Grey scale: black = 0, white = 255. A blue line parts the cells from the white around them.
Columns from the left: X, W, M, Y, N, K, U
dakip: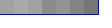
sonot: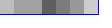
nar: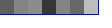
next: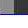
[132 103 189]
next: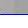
[140 147 132]
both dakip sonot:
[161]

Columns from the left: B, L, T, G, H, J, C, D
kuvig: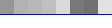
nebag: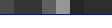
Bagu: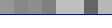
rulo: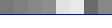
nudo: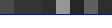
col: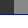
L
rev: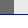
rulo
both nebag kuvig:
[150]
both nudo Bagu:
[150]
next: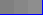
[226 233 107]
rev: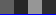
nudo
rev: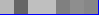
Bagu

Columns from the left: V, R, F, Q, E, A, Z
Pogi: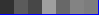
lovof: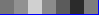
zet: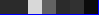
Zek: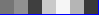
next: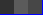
[159 104 131]
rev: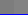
Pogi
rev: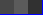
Pogi
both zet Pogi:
[49]
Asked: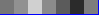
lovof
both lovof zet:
[43]
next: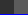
[ 71 159 104]

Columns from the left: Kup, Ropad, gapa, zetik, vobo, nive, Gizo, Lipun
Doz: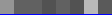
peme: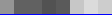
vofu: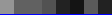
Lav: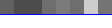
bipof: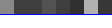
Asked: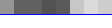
peme
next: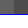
[ 76 110 123]
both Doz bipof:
[82]
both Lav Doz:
[97]

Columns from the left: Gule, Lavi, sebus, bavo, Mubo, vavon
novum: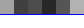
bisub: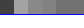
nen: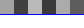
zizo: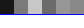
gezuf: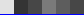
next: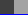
[137 130 114]
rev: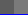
gezuf

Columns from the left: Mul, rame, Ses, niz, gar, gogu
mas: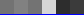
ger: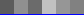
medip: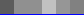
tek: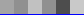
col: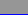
gar
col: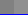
rame
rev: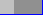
medip
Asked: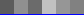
ger

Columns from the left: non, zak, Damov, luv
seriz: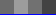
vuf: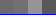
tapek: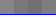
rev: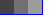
seriz
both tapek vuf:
[113]
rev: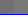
tapek

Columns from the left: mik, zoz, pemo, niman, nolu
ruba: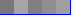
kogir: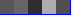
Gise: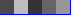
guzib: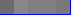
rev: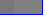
guzib
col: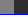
pemo
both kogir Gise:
[101]
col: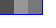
nolu

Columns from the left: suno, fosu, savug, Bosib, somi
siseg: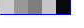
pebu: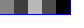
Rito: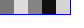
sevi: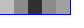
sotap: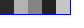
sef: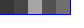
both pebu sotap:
[132]
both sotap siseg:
[198]
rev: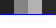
sotap
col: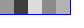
fosu

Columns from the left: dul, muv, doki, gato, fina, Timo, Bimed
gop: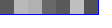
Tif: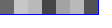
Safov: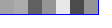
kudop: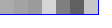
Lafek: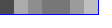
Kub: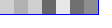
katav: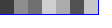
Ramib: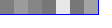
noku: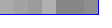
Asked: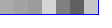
kudop
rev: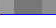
Lafek
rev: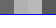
gop

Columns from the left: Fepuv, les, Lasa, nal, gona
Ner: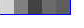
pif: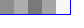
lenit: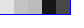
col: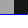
nal
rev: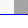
pif
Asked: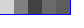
Ner

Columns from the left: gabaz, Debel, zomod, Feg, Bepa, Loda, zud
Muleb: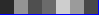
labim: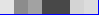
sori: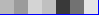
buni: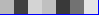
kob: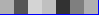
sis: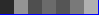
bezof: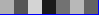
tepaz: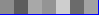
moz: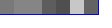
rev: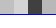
buni
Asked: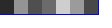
Muleb

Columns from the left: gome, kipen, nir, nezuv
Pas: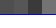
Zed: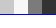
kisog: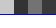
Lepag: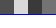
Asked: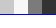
Zed
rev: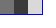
Lepag

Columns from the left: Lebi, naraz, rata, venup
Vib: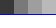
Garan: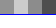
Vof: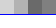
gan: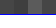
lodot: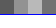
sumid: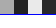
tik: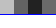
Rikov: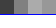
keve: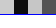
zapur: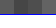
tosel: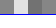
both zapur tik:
[99]
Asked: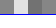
tosel
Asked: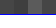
gan
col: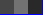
venup

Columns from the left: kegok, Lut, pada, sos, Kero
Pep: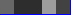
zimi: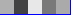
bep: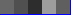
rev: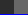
Pep
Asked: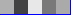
zimi
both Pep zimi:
[66]
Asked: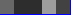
Pep

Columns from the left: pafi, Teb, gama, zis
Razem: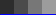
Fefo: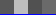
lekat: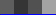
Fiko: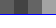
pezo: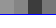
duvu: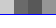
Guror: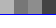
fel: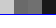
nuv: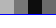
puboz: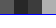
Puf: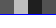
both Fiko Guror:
[67]
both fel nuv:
[106]
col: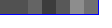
gama
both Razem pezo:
[119]
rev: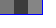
pezo
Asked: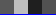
Puf

